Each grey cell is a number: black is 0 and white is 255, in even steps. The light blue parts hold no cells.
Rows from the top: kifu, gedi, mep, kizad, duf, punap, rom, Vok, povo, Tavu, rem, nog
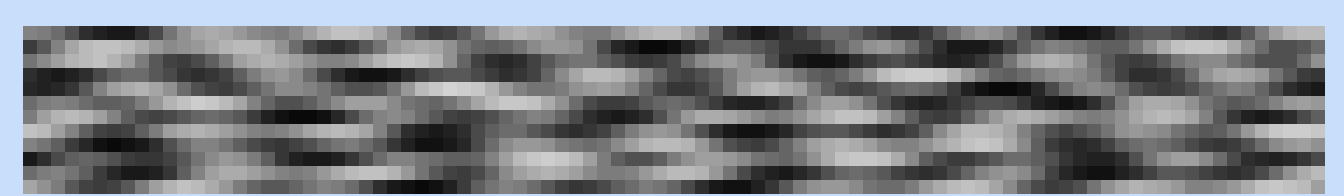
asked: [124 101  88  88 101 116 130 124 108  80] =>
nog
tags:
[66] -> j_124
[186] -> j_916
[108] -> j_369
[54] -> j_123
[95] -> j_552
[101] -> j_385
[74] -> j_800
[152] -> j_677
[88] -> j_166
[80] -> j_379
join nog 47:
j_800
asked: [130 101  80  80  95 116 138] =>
punap
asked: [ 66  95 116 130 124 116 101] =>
gedi

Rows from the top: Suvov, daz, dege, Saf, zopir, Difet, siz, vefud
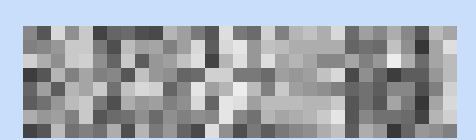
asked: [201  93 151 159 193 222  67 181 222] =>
dege
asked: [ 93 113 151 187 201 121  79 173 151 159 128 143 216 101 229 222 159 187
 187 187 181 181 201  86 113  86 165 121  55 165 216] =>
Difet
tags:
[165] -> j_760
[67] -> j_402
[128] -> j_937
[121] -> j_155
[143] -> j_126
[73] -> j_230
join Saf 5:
j_937

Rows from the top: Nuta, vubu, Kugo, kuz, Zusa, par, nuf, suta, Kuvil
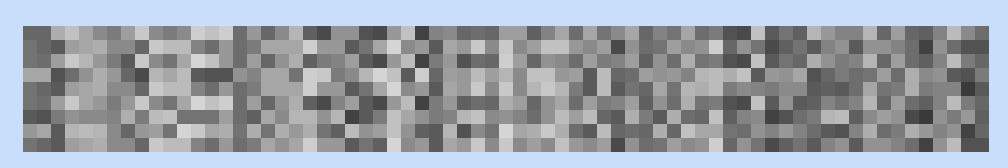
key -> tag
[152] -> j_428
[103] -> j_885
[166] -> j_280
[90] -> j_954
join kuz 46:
j_428
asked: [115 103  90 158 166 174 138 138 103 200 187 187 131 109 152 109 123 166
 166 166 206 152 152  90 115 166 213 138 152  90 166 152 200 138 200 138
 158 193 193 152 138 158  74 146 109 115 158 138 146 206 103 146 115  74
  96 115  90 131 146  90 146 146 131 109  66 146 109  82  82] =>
vubu
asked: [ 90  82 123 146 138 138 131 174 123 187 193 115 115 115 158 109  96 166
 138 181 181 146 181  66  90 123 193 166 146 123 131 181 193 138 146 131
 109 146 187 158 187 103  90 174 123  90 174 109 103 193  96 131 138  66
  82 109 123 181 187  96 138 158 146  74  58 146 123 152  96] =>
nuf
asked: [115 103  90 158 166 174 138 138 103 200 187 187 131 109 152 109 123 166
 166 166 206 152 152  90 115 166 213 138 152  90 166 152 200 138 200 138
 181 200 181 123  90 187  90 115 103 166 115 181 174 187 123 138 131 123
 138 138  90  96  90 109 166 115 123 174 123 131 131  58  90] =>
Zusa
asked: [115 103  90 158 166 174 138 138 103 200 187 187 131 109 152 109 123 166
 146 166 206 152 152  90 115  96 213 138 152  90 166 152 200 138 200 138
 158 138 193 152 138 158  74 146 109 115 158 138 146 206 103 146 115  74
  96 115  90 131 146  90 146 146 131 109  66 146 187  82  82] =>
Kuvil

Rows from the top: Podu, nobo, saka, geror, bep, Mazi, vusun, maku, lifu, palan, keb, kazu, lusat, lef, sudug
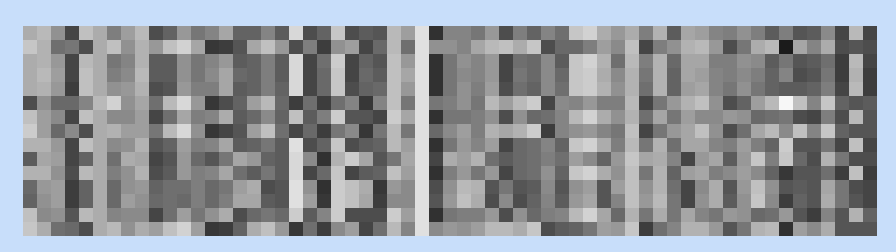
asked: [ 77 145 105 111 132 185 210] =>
vusun
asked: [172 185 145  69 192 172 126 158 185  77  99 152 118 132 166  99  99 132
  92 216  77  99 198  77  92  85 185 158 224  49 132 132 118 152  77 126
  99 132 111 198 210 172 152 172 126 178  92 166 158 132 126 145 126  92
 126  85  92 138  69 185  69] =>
Podu

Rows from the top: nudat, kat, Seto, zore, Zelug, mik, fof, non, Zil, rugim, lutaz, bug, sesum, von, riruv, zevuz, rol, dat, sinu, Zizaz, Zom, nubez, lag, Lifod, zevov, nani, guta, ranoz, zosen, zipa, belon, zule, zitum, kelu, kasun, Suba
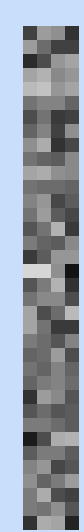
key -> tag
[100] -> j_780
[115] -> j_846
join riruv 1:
j_846
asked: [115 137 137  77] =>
Zizaz
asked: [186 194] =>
Zelug
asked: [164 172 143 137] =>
lutaz

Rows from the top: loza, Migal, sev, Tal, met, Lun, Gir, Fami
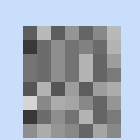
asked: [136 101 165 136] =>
Fami
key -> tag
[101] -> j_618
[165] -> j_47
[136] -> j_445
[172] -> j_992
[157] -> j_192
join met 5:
j_192
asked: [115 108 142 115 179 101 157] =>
sev
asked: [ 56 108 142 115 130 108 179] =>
Migal
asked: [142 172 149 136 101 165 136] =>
Fami
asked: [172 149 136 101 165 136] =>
Fami

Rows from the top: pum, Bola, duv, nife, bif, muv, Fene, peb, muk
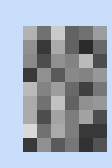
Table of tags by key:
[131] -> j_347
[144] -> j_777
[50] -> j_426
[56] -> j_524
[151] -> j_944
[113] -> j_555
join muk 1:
j_777
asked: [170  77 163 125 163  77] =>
Fene
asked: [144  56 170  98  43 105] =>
Bola
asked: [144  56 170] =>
Bola
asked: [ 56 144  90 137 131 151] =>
nife

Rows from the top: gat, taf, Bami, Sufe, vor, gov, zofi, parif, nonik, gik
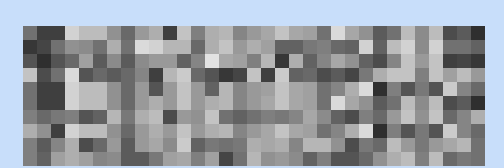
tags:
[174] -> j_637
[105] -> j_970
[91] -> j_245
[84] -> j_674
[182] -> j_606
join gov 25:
j_245
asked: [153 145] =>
zofi

